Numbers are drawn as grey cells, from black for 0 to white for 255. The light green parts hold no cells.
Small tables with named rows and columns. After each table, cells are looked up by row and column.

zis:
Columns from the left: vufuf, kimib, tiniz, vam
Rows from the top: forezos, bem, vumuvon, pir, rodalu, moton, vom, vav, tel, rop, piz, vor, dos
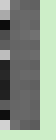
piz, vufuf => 93
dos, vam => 92
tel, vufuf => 30
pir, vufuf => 76
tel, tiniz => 99
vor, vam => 101
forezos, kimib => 111
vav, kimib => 101
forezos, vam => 97
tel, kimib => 102
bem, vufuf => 170
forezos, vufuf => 205
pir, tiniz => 108
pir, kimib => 104
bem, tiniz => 105
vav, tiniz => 105

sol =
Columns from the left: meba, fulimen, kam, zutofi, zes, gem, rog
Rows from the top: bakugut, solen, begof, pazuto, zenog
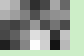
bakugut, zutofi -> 46
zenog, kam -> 133
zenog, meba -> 31
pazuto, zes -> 205
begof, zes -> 74
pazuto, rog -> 195
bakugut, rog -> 103
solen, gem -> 144
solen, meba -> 175
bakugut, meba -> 196

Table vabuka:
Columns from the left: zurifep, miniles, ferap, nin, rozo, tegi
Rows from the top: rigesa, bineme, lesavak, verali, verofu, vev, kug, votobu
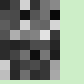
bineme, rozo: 114
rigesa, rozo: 116
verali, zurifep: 82
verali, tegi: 54
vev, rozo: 119
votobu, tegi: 168
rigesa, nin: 49
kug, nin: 75
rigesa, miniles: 69
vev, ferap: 113
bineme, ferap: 17
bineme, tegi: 8
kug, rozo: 53
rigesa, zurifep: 36
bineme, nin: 85
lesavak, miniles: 73
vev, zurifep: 44
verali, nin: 130
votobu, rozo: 55
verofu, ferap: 43

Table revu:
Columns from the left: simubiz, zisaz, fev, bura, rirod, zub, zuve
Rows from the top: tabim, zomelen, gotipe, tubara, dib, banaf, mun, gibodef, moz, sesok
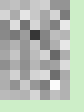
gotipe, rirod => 163
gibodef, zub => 110
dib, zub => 175
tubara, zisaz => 121
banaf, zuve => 174
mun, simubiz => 143
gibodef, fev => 151
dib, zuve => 231
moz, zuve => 177
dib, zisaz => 178
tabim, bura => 201
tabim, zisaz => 193
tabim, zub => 149
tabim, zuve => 148
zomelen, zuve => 123
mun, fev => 144
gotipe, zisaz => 221
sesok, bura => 213
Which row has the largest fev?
zomelen

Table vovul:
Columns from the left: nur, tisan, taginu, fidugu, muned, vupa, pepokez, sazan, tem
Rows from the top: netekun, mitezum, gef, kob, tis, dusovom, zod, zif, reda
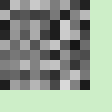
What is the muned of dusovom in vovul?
80
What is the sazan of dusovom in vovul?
87
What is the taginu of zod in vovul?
186
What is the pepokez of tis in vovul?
85
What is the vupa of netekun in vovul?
125
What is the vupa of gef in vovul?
29
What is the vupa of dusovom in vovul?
35
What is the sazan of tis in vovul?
22
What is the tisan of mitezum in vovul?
77
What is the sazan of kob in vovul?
174
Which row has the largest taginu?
zod

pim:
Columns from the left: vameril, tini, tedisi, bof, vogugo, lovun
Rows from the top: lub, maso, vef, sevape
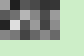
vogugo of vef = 67
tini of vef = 222
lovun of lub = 54
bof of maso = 134
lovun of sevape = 105
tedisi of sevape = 68
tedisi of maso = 181
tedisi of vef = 87
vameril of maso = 89
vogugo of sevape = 136
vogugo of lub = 51
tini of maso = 112
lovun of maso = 155
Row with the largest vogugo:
sevape

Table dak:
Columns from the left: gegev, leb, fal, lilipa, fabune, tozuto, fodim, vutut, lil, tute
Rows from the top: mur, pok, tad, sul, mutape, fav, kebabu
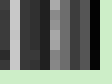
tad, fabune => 32
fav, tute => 6
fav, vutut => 61
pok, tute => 3
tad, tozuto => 147
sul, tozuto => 167
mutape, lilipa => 48
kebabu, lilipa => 51
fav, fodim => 109
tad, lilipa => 48
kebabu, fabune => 32
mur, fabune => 32

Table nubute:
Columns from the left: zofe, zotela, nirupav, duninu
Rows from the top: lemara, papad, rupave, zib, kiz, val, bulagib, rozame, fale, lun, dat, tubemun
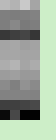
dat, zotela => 64
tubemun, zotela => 72
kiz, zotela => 167
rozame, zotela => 159
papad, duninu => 130
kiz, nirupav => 159
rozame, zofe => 156
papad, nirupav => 127
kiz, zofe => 164
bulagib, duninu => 172
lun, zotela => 131
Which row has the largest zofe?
lemara

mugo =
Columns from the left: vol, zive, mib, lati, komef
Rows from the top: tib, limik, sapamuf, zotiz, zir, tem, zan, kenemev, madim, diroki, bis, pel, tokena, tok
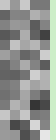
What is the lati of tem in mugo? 116
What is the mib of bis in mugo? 160
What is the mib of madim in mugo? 188
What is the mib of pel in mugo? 198
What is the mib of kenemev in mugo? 115
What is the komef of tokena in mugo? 132
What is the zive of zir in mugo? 194
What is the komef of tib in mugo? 120
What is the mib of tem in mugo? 102
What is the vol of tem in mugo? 159
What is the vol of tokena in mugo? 152
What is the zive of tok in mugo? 150
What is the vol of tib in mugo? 198
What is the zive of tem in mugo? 137
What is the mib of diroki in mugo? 166
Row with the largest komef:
tok

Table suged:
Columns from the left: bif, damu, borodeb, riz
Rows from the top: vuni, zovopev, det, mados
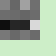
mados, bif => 120
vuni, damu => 103
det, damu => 38
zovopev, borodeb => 102
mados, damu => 105
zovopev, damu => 107
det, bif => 14
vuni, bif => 132
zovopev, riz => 108
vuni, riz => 111
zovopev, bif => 109
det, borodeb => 36
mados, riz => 107
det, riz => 217
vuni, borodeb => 161
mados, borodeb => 119
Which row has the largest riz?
det

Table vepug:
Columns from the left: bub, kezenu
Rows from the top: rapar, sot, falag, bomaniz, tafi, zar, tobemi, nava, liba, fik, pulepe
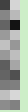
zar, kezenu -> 190
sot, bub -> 134
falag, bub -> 100
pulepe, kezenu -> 129
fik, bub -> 191
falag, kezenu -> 19
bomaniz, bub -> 154
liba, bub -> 123
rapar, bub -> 65
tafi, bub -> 193
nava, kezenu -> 80
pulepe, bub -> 140
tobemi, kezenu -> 166
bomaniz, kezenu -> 196
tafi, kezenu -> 151
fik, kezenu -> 215

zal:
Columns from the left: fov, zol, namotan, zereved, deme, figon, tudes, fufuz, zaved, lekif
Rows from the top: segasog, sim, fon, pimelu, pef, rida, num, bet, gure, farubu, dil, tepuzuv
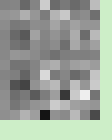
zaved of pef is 140
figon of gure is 185
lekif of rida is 130
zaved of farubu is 238
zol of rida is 150
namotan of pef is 107
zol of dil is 118
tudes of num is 142
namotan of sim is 175
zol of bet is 127
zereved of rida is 139
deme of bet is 217
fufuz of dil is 160

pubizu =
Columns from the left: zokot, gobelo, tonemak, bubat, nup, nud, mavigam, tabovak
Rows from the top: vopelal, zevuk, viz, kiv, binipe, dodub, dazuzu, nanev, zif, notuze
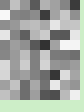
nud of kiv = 91
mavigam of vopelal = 133
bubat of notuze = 158
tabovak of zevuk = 144
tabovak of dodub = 111
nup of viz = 169
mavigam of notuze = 186
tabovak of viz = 197
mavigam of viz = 194
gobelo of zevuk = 133
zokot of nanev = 214
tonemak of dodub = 189
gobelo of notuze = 163
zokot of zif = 160
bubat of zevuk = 140
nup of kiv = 203
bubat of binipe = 88
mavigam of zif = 164
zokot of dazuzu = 216
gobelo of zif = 194

